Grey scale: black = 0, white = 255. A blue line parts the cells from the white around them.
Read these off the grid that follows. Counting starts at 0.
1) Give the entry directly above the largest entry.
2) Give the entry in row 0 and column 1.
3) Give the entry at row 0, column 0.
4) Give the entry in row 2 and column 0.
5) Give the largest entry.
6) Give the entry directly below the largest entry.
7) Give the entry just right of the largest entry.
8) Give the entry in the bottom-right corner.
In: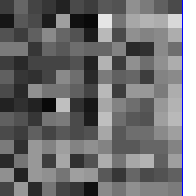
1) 88
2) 102
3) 61
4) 82
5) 229
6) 185
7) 117
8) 123

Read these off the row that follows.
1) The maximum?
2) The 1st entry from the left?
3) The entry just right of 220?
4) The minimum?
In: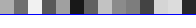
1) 241
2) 174
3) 40
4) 24

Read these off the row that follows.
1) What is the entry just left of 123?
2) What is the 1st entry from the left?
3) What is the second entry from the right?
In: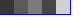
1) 90
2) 53
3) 69

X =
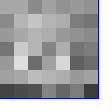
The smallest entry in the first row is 138
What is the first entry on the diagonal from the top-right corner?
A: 146
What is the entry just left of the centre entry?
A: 180
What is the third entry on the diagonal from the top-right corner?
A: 153
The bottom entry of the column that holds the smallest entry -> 60
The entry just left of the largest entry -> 153
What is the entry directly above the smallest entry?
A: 161
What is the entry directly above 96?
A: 116
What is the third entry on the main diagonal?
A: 180
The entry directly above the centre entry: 173
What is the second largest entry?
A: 215
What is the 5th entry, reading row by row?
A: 146
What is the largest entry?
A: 222
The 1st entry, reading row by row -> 167
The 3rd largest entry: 202

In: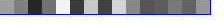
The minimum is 39
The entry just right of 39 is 114

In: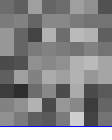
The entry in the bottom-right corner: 115
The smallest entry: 45
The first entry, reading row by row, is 109
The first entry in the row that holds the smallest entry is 60
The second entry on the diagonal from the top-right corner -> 115
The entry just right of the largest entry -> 67
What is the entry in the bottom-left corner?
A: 144
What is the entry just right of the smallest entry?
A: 109
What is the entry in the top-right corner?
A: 81
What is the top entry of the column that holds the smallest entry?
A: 95
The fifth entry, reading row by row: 109
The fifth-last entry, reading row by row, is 89
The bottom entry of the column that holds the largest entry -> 207
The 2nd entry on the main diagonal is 130

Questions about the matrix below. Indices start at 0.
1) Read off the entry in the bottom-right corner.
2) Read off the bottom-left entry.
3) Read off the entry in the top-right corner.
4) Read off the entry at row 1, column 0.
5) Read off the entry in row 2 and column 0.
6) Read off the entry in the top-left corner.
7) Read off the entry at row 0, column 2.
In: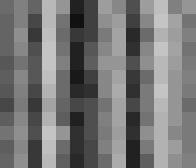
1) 128
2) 100
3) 149
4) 100
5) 100
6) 107
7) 100

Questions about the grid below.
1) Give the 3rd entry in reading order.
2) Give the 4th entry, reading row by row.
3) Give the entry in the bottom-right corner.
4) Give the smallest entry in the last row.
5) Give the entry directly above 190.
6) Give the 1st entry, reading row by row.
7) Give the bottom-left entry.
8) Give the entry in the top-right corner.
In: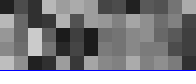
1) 48
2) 184
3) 48
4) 33
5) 136
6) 33
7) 190
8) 171

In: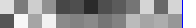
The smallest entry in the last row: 85
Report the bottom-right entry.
151
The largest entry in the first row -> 221
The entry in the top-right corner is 213
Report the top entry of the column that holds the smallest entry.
42
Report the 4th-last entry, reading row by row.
187
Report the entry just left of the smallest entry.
78
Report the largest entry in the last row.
247

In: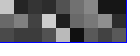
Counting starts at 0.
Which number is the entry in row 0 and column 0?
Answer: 199
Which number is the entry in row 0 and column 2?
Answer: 52
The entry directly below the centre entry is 186
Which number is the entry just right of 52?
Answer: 44
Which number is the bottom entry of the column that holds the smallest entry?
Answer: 16
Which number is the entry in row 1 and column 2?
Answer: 66
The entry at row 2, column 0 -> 74
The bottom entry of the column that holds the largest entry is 82

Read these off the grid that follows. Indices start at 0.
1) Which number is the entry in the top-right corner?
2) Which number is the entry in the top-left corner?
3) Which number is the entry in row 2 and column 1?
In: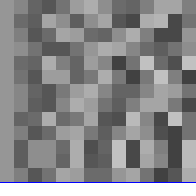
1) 127
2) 150
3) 127
